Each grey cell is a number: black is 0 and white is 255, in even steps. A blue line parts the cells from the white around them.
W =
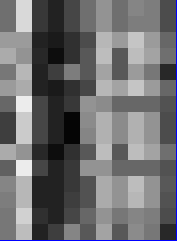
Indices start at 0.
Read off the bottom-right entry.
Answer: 40
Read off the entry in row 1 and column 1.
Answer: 217
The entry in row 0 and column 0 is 111
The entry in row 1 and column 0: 111
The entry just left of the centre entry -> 5
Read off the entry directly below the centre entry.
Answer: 133
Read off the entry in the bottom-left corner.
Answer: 119
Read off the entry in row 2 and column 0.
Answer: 155
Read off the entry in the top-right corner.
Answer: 76
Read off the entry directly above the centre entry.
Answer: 147
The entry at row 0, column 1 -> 217
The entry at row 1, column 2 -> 56
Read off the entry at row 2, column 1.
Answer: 155
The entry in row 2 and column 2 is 34

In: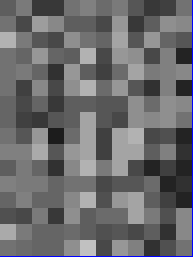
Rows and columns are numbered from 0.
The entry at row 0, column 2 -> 56
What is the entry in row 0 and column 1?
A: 122
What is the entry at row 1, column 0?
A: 114
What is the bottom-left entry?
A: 114
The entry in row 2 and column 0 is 178
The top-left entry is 94
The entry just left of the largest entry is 143
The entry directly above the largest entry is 94
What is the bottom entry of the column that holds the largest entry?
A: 193
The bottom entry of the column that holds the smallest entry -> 101
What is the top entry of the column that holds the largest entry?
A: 128
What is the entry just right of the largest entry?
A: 72
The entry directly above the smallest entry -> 86
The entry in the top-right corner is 114
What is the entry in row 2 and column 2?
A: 86
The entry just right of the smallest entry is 107
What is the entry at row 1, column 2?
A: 157

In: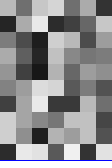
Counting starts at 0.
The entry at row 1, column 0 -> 37
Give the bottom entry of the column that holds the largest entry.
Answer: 240
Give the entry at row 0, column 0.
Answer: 185
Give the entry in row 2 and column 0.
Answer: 124
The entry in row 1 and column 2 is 233
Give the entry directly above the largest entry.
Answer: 157
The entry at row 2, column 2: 30
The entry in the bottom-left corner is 44
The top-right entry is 51
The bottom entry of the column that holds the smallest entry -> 226
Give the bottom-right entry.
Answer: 226
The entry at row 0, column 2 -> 199
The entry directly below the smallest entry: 220
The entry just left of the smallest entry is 64
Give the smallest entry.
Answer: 23
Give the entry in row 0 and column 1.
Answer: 111
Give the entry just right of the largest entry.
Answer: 51

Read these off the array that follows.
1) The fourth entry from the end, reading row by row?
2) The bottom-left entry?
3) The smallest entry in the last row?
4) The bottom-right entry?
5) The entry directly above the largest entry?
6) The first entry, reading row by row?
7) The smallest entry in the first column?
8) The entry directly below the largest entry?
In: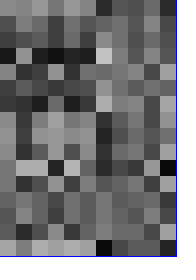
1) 71
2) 165
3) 9
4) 36
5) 138
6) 138
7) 23
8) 106

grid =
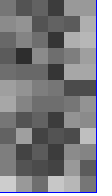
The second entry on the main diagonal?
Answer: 147
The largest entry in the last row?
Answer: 205
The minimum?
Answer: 45
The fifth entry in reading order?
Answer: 153
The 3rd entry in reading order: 98
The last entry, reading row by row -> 118
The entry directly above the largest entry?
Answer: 126
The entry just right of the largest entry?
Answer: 153
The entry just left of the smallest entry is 91
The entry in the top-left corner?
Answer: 118
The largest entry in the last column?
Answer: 191
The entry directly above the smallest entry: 132
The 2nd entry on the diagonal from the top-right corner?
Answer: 91
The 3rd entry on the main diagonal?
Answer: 110
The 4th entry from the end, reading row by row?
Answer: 110
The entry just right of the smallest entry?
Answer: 139
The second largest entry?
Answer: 199
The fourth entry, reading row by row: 60

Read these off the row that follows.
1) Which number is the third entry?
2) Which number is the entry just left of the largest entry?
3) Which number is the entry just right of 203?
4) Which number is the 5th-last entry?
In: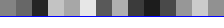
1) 36
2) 167
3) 145
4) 28
